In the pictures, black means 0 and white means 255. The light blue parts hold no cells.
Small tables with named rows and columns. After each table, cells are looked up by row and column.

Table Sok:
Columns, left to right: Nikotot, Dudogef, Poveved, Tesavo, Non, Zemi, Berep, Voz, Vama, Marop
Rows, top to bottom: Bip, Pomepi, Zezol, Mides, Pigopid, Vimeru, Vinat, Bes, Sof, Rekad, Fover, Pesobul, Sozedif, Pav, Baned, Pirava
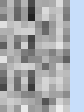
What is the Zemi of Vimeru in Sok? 165
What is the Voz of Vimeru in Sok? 162
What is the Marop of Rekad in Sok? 171
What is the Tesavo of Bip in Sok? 180
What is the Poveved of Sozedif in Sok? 109
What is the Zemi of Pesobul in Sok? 183
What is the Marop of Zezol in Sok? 120
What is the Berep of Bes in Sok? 158
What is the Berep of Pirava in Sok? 133
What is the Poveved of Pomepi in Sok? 103
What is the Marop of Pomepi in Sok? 129

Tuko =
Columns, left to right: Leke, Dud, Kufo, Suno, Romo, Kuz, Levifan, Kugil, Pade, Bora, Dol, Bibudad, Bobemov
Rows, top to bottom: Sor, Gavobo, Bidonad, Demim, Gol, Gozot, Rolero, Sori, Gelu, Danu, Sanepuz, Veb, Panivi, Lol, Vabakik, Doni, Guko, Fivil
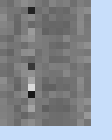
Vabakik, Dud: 116
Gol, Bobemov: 122
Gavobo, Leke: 127
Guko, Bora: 112
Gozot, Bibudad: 122
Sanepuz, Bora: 135
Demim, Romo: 105
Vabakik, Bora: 109
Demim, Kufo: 103
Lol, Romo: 24
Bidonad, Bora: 112
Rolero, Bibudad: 134
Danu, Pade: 125

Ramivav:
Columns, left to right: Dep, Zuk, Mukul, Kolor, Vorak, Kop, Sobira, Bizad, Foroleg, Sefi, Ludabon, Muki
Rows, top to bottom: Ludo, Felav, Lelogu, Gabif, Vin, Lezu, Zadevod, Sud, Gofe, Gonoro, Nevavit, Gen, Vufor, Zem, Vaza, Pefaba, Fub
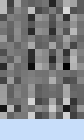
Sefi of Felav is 216
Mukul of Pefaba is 60
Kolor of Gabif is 113
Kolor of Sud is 113
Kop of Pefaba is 140
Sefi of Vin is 84
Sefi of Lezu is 161
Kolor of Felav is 117
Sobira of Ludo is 116
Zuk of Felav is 84
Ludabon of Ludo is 163
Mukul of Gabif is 132
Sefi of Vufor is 168
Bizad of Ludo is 36
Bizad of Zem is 109
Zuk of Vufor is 98
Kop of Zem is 96
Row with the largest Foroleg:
Gonoro

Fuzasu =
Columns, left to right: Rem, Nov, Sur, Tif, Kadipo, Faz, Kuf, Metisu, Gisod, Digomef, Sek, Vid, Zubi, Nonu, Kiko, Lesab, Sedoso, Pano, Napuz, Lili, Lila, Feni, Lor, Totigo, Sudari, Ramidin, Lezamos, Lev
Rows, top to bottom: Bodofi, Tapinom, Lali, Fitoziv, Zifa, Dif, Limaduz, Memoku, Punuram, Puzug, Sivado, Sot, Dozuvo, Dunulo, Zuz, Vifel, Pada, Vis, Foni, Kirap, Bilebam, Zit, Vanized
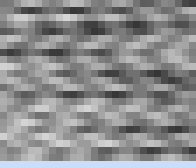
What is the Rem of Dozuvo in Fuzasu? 113
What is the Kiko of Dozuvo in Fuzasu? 146
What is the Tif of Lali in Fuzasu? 206
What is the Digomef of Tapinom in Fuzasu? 78
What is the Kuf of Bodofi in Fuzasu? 142
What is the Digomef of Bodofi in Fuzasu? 167
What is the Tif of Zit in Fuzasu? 160
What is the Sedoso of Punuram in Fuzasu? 138
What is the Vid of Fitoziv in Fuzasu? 91
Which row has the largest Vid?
Vifel

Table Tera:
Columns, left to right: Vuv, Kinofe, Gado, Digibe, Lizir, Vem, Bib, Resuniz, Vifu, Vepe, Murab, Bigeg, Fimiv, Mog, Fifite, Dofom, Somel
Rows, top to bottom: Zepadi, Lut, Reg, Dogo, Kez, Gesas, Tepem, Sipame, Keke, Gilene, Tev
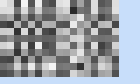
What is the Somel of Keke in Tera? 76
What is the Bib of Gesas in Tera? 97
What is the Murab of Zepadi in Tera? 95
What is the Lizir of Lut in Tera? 125
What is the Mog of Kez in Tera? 216
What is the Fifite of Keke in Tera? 180
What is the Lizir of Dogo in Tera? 184
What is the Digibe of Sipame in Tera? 159
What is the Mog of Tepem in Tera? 221
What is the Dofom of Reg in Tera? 100
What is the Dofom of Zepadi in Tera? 101
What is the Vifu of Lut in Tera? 196
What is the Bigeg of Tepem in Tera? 194
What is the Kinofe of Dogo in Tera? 58
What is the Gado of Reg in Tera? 70

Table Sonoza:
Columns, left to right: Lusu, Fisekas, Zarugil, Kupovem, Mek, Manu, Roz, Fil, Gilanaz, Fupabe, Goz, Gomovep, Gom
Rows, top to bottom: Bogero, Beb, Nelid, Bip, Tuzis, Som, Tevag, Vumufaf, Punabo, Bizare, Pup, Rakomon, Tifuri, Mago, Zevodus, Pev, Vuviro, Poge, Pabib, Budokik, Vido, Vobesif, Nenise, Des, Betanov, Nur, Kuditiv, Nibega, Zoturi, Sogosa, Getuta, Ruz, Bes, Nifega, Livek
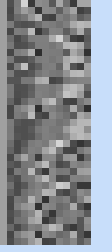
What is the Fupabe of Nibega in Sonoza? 69
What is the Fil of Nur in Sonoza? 135
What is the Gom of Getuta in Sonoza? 90
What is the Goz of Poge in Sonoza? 160
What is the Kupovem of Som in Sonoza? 91
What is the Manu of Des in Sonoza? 154

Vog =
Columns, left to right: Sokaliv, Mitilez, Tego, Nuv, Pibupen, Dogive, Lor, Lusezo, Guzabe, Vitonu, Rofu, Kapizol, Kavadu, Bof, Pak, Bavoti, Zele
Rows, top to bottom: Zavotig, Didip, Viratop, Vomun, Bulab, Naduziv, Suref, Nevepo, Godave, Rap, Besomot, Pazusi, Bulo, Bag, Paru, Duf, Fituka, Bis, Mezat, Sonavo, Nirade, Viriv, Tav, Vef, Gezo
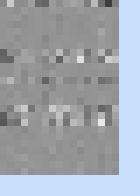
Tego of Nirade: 145
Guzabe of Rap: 150
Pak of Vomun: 143
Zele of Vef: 148
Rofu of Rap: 148
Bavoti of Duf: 115
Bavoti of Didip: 150
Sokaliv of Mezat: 149
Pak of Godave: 118
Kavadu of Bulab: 145
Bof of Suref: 148
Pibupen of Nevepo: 153
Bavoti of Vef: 148

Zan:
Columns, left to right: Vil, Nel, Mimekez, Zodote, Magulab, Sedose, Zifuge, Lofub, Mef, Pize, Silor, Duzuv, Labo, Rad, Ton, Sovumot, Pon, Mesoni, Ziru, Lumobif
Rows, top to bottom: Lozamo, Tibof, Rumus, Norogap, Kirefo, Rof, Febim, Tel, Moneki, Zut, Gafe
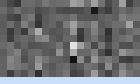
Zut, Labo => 115
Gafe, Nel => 64
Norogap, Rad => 134
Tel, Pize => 95
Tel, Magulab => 104
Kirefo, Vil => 94
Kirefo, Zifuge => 97
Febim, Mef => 116
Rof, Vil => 99
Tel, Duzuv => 104
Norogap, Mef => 83
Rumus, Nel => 73
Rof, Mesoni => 110
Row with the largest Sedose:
Kirefo

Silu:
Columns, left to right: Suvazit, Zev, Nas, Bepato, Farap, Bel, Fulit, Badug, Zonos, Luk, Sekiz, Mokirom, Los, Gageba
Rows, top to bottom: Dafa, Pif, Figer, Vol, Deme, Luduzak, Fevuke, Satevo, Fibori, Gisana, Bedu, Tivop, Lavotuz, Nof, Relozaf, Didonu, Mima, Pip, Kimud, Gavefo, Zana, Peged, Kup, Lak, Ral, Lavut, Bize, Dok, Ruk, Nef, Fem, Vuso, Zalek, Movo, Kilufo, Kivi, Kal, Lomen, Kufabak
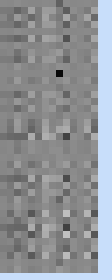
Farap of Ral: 143
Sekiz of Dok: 141
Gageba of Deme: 134
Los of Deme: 138
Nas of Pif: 101
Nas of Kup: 141
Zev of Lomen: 135
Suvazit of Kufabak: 137
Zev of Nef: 132

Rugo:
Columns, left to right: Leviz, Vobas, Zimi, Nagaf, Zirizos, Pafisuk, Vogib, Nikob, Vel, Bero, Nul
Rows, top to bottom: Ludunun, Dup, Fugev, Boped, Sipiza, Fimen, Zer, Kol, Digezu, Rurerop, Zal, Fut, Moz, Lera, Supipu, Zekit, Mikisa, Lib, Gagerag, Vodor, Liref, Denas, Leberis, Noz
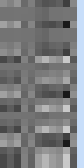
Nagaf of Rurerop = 115
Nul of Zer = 126
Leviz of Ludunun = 142
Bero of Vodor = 63
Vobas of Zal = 109
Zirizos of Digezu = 99
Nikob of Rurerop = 115
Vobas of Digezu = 92
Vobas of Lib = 108
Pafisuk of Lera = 93
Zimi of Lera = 160
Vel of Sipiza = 115
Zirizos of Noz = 98
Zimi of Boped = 160
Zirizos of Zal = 111
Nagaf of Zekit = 129

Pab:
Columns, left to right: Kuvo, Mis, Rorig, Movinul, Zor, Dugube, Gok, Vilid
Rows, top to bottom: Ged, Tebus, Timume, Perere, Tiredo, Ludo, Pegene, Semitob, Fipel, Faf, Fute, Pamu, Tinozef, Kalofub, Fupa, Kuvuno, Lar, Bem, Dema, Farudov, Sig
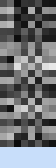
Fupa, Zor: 179
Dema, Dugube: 85
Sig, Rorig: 11
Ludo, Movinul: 68
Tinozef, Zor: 38
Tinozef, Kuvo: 66
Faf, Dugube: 111
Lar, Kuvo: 150
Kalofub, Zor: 48
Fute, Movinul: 159
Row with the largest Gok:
Faf

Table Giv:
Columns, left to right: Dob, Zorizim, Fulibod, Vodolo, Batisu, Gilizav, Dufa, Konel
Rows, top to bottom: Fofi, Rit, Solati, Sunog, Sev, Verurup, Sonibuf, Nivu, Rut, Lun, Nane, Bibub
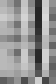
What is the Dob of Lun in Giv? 185
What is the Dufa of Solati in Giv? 216
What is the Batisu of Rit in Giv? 152
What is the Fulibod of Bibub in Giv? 146
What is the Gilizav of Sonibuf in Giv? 82
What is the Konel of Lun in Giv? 95
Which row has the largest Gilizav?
Bibub

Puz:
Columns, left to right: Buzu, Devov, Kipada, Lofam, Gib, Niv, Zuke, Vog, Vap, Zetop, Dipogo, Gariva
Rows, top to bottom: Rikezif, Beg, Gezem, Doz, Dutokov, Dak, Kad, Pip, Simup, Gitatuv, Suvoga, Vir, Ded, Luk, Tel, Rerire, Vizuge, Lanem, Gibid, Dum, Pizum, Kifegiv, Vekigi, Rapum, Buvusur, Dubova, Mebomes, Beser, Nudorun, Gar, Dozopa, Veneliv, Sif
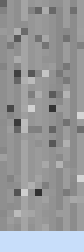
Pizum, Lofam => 164
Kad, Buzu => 143
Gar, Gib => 150
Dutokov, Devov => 150
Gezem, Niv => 155
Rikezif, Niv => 155
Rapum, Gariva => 157

